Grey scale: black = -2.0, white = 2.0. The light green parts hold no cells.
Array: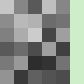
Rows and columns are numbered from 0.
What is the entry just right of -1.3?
-1.2
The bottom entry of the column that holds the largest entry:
-0.5
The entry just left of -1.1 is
0.3
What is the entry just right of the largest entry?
-0.9
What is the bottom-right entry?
-0.8
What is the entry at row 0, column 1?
0.1
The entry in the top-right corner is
0.1
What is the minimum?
-1.3
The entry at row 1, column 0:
0.2

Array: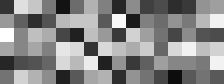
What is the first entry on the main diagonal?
-1.2
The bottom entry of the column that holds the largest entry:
-0.2
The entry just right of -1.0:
-0.8
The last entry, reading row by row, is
-0.6
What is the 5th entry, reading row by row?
-1.7
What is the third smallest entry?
-1.6
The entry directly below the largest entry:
0.6
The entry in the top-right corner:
0.5
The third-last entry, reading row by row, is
-0.6
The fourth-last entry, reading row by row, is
-1.8
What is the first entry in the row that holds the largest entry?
2.0
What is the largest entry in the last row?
1.3
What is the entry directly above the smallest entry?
0.1
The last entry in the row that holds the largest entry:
-0.8
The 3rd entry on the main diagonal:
1.0
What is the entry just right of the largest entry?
0.1
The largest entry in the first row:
1.5
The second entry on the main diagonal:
-0.5
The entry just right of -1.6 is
0.0

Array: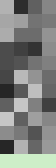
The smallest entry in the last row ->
-1.4
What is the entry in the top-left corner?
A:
0.8
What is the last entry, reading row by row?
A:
0.4
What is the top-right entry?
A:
0.1
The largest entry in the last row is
0.8
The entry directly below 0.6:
0.7
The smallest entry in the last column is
-1.0
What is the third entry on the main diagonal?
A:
-0.3
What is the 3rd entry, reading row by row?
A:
-0.5
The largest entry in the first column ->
1.1
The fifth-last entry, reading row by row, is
0.3

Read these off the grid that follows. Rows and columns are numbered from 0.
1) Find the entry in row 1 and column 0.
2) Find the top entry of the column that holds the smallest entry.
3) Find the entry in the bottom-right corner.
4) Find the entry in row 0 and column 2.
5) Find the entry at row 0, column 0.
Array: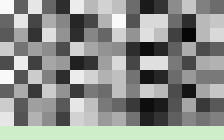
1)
-0.4
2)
1.1
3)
0.0
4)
1.6
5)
1.9

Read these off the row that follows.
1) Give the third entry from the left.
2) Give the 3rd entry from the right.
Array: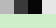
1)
-1.9
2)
-1.1

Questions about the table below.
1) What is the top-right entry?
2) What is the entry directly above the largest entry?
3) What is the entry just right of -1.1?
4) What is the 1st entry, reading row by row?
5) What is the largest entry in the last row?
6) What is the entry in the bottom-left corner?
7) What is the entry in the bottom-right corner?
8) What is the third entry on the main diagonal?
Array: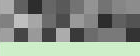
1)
0.2
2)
-0.5
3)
-0.3
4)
0.7
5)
0.7
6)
0.5
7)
-1.2
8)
0.4

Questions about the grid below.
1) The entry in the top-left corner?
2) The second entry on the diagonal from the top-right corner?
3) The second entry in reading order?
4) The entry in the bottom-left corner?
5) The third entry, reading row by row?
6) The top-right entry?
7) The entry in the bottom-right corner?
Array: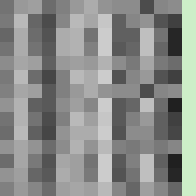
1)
-0.2
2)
-0.7
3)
0.4
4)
0.0
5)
0.5
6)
0.2
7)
-0.4

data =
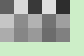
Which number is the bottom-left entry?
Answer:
0.7
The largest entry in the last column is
0.5
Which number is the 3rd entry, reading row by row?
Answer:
-1.1
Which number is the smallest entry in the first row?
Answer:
-1.3

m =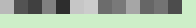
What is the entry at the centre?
1.2
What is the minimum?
-1.3
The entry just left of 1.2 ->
1.1
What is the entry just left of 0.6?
-0.1

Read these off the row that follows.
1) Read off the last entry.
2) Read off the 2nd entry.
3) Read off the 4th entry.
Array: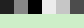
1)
-0.8
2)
0.1
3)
1.7

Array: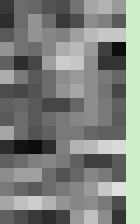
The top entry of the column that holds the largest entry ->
0.4
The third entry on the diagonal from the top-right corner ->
0.9
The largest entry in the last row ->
1.0
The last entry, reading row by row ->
-1.2
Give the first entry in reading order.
-1.1
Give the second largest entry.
1.4
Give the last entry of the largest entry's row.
1.5
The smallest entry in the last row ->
-1.3
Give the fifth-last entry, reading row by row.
-1.0
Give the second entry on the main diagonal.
-0.3
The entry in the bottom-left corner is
-0.5
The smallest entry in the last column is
-1.8
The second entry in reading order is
-0.3
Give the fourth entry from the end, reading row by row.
0.4
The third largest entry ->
1.3
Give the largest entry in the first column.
0.7

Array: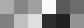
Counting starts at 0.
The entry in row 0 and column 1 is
0.1
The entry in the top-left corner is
0.7
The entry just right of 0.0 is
1.0
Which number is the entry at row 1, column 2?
1.5

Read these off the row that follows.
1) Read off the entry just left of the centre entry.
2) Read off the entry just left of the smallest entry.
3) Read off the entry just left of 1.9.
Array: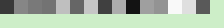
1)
1.1
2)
0.7
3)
0.3
